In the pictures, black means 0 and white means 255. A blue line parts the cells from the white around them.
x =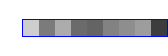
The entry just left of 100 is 107
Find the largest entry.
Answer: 206
